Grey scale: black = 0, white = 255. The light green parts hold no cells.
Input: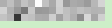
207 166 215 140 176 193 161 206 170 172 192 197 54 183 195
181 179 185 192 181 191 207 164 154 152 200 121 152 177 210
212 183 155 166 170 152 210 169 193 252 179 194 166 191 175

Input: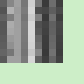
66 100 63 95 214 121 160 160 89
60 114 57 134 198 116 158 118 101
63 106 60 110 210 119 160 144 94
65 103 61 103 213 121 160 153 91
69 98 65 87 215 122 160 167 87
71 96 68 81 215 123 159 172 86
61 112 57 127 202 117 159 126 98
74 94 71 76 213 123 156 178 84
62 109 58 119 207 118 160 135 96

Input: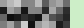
61 29 161 182 154 17 204 100 162 125
37 65 83 161 20 33 49 25 14 102
45 105 167 41 131 133 22 133 160 28
109 166 149 92 187 135 133 203 184 157

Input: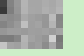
125 168 140 158 153 177 160 164 196
119 208 149 156 162 180 134 123 124
164 156 161 158 159 154 157 157 151
135 180 150 163 159 191 153 142 132
133 187 151 156 160 169 144 139 144
180 170 175 166 167 179 150 127 57
176 168 172 166 166 180 152 131 68

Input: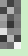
246 109 123
69 182 49
138 133 223
120 54 149
127 90 165
103 180 69
111 66 150

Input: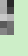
111 133
114 90
182 201
69 171
42 174

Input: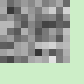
164 125 225 166 179 167 111 123 71 93
174 121 89 148 53 132 170 158 175 160
186 179 212 200 190 138 171 159 91 95
177 89 141 121 103 155 125 108 156 141
190 127 159 120 84 139 176 89 111 181
91 98 72 67 104 134 88 134 184 184
154 93 131 123 115 157 101 116 152 131
211 120 205 174 127 150 176 95 57 171
105 168 143 127 169 137 154 133 107 162

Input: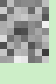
199 127 116 231 238 164 159
59 194 121 177 183 91 199
170 129 85 190 146 177 78
189 152 160 110 146 113 219
139 166 141 77 71 159 174
241 127 140 113 118 184 171
86 175 176 200 189 178 94
113 194 105 179 189 115 204
188 129 139 138 129 189 101
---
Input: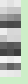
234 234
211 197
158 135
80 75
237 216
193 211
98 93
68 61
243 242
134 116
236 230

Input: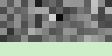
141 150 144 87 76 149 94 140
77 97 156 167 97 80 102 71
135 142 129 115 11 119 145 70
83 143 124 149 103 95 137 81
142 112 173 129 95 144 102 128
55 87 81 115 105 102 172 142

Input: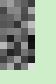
136 113 61
71 136 167
92 124 94
85 52 191
114 129 155
97 110 15
184 55 20
97 55 84
65 155 30
120 66 225

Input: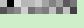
191 223 185 163 160 119
83 137 112 125 105 64

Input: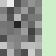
197 83 147
123 116 100
147 184 120
117 37 104
123 123 65
77 130 84
198 132 189
82 108 205

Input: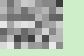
174 168 195 135 61
186 165 155 181 188
149 117 110 153 97
231 213 218 159 206
102 156 136 211 186
133 66 63 75 183
216 121 152 135 139
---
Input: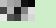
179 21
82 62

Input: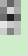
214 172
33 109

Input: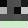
74 11
78 83

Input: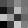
68 186
154 50

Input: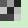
37 186
70 204

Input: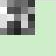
83 74
232 126

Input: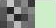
37 178
162 39
